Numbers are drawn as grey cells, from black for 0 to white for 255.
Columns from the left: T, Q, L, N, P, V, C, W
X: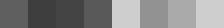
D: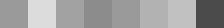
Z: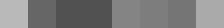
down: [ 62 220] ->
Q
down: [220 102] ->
Q
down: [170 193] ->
C
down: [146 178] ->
V
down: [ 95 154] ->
T
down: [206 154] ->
P

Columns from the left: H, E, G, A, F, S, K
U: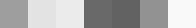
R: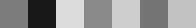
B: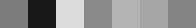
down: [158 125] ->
H
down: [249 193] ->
K
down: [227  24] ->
E
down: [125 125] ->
H
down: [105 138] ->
A

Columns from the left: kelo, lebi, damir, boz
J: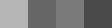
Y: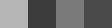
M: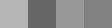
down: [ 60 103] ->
lebi
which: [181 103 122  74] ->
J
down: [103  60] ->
lebi
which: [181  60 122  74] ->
Y
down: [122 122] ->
damir

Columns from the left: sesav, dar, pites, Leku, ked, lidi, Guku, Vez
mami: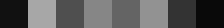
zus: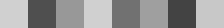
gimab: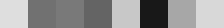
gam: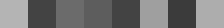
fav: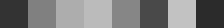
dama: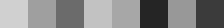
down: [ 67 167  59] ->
Guku
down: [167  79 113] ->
dar
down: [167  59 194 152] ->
Guku
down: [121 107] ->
pites
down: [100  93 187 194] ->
Leku
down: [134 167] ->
ked

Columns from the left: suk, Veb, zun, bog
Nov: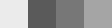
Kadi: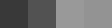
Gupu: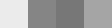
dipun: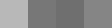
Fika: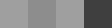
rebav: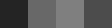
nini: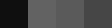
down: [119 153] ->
zun
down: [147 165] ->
bog
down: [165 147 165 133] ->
bog
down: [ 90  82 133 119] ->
Veb
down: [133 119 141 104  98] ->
Veb

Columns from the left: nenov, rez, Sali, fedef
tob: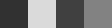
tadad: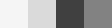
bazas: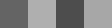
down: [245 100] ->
nenov
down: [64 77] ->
Sali
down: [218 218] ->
rez
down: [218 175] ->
rez

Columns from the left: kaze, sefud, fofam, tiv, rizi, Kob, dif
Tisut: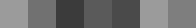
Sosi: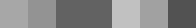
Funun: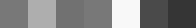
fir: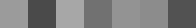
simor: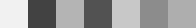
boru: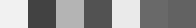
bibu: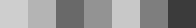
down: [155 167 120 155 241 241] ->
kaze
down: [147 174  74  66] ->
sefud

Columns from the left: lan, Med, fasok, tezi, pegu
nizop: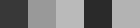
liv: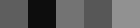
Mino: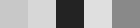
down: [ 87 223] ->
tezi
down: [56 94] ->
lan
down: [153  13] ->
Med

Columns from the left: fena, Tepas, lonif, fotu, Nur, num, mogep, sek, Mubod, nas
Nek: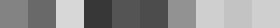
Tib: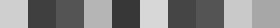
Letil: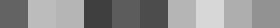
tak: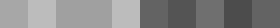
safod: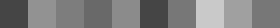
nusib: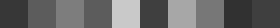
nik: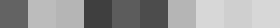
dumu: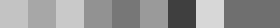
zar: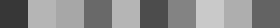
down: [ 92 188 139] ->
Nur
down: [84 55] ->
Nur
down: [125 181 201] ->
lonif
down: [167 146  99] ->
nas
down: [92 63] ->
fotu
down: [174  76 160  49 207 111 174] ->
Mubod

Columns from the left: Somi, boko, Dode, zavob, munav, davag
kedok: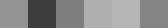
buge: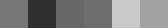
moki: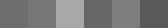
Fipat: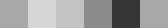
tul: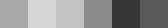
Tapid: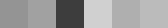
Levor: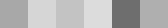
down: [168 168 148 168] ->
Somi
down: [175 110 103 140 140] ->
zavob
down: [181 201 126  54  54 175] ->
munav
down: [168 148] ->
Somi
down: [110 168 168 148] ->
Somi
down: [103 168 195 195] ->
Dode
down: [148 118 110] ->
Somi

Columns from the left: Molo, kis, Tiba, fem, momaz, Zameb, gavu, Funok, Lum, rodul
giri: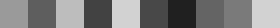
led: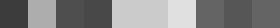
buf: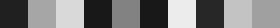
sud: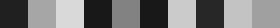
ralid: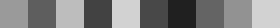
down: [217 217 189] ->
Tiba
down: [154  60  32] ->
Molo
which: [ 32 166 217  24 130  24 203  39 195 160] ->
sud
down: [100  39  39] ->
Funok
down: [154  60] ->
Molo
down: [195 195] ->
Lum

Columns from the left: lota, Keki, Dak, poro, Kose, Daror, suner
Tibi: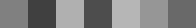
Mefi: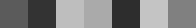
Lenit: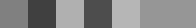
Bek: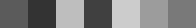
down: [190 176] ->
Dak
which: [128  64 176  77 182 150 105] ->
Tibi
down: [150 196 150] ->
Daror
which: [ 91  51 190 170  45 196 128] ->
Mefi
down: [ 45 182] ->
Kose
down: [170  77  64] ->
poro

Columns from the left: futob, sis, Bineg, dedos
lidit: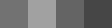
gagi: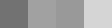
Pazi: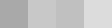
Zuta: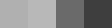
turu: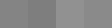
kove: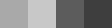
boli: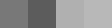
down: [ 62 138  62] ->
dedos
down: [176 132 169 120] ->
futob
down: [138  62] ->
dedos
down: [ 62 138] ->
dedos
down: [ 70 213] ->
dedos
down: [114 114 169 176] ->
futob
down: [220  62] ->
dedos

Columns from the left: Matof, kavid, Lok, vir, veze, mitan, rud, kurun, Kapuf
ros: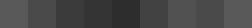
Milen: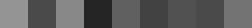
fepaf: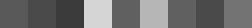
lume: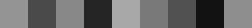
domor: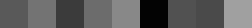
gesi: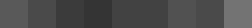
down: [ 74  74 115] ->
kavid
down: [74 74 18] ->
kurun
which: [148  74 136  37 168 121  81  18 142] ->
lume
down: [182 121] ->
mitan

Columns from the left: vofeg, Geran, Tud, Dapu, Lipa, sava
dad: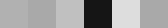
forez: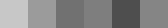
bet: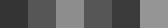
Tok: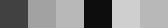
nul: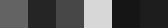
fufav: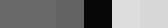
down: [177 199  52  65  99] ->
vofeg
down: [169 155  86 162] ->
Geran
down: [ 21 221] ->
Lipa

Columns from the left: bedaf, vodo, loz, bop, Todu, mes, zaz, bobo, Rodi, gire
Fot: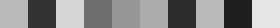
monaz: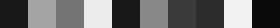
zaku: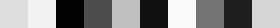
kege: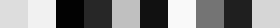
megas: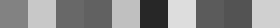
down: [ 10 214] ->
gire
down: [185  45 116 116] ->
bobo
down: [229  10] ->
gire
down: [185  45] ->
bobo
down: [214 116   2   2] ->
loz

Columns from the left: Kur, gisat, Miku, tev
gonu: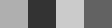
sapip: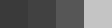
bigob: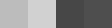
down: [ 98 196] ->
tev
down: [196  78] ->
tev
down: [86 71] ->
Miku
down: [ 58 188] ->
Kur

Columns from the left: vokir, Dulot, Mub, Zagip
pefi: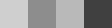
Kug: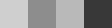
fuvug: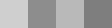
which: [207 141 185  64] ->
pefi
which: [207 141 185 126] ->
fuvug
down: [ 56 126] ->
Zagip

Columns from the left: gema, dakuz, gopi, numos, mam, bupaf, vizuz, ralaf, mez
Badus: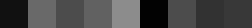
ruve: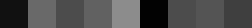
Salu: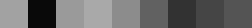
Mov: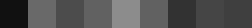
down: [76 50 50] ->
vizuz
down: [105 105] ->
dakuz
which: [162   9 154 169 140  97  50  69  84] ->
Salu
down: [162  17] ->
gema

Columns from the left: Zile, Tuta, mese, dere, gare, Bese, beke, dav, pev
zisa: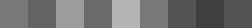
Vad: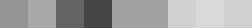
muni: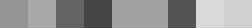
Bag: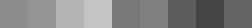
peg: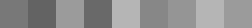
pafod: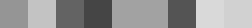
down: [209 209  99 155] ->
pev
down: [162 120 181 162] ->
gare

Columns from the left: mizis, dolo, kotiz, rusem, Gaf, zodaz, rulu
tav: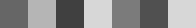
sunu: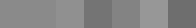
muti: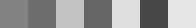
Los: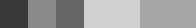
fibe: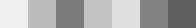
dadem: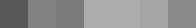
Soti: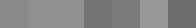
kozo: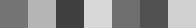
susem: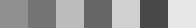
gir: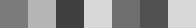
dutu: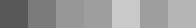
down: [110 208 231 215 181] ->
rulu
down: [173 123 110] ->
Gaf
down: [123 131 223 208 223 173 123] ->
Gaf
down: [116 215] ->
rusem

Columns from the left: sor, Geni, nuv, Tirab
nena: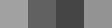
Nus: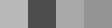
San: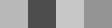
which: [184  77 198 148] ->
San
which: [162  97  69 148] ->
nena
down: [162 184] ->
sor

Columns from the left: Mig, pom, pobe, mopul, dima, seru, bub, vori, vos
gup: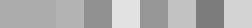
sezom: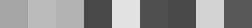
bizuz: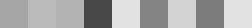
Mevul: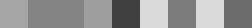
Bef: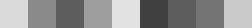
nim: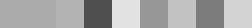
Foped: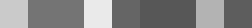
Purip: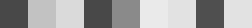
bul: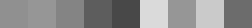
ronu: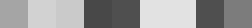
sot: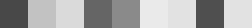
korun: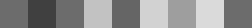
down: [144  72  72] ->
mopul
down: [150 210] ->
pom
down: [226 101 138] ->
dima
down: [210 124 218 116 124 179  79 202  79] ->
vori
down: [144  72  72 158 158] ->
mopul
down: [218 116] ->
vori

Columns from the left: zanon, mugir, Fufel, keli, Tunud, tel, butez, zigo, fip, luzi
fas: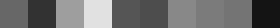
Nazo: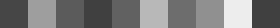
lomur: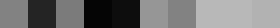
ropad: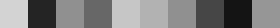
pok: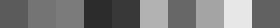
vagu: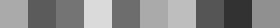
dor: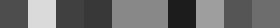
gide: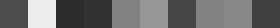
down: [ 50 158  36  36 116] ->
mugir
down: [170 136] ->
tel
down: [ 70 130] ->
zanon
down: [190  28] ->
butez
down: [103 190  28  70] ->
butez

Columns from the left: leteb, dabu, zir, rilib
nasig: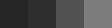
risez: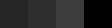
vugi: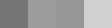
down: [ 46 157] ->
dabu
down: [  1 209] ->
rilib
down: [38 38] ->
leteb
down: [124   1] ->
rilib
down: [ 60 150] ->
zir

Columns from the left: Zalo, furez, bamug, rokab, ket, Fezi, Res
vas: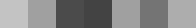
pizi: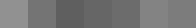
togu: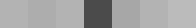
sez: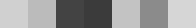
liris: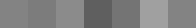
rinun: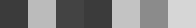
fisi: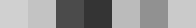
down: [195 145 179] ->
Zalo
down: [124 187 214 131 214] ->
Res
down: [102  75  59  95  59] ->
rokab
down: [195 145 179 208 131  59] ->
Zalo
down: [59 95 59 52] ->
rokab
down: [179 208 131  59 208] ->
Zalo
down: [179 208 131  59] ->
Zalo

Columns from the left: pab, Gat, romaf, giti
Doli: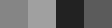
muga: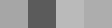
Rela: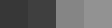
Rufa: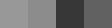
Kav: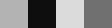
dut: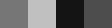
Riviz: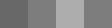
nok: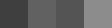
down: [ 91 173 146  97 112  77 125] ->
giti
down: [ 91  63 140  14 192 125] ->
Gat
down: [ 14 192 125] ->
Gat
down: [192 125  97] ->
Gat
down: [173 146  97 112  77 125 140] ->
giti
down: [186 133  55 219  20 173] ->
romaf

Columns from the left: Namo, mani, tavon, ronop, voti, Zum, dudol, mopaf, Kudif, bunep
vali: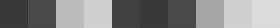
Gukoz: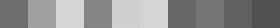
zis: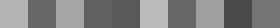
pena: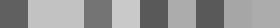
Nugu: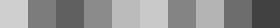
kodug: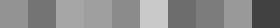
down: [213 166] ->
tavon
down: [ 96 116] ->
ronop
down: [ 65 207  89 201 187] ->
voti
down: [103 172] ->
dudol
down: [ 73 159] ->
mani
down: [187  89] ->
Zum

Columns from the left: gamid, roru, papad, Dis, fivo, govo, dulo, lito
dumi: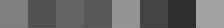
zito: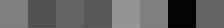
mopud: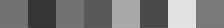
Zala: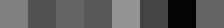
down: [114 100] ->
papad
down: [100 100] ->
papad

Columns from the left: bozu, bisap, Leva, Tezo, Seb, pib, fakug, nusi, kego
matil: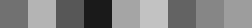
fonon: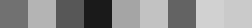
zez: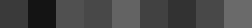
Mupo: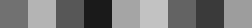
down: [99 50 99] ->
fakug
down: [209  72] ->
nusi
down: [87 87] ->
Leva

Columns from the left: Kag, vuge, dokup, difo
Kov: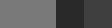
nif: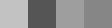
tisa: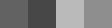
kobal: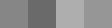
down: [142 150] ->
difo
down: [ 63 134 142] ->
difo
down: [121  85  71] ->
vuge
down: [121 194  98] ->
Kag
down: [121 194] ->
Kag

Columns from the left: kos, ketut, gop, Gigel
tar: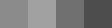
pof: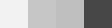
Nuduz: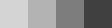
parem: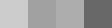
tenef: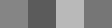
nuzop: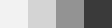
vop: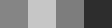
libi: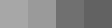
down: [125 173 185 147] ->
gop
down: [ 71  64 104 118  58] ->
Gigel

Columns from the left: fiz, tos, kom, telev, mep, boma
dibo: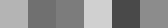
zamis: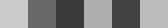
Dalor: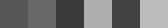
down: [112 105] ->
tos
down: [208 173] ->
telev
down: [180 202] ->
fiz

